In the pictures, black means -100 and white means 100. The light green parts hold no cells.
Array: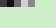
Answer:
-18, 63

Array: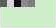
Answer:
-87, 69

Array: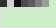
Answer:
-40, 64

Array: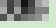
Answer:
-61, 58

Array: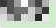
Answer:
-12, 95

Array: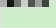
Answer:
61, 61

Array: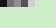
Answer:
13, 63

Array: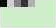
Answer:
1, 63

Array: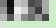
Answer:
66, 88

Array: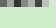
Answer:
4, 50
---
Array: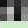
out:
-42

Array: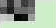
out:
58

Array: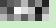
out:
43

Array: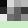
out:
83

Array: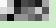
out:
2

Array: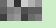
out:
-50

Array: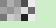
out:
-6

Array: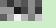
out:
-23

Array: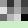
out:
-15
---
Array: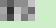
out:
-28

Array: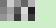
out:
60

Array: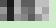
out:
-82

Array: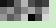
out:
-73

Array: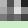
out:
-36

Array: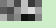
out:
17

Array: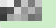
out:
89
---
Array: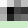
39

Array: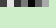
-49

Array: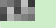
-46

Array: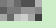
30

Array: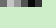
-15

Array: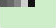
-28

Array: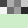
92

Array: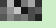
-31

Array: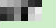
-72

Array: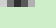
63
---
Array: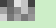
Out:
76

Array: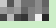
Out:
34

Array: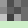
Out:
-3

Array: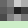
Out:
60

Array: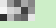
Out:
-30

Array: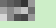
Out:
-37
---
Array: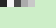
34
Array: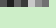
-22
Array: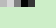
2
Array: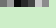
-11
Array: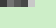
-31
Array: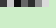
-20
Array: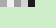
34
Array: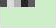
-28
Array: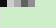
12
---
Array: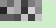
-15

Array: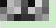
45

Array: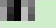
-40

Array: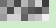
21

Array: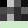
57

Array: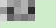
29
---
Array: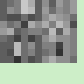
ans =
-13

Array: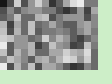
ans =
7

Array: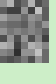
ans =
-27

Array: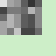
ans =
7

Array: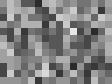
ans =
38

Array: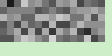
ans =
33

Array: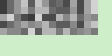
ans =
7
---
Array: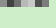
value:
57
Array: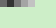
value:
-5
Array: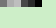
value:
-44
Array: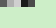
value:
62
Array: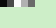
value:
97
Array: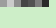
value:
-36
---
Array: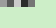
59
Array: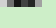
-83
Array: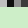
13
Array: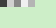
6
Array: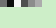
94
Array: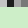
30
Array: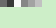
96
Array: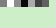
10
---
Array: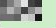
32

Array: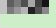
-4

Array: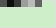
-56

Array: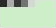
-57

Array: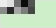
-14

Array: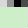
-96

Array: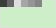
74
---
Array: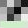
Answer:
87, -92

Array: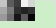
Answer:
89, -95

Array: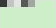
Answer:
79, -57

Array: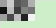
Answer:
90, -86

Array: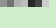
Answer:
61, -69

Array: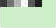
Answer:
91, -76
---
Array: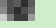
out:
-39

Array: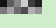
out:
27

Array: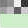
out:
49

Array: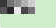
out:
-68

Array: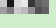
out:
-2

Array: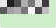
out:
27

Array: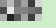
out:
81
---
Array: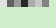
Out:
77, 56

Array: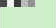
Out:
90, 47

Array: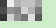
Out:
86, 76

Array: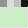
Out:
73, 50

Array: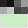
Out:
57, 34

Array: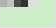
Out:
74, 52
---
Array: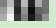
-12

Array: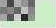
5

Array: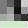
20

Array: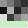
-19

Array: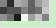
56

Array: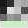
-37
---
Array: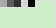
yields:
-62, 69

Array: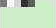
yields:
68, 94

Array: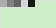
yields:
-22, 69

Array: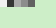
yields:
34, 89

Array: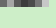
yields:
-53, 56

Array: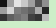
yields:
-12, 79

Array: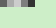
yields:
60, 60

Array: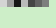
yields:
46, 66

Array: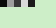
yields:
-57, 71

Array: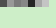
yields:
6, 54
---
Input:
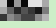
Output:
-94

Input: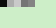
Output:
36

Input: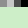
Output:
56

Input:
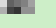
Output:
-23

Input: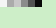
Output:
34

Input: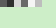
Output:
-63
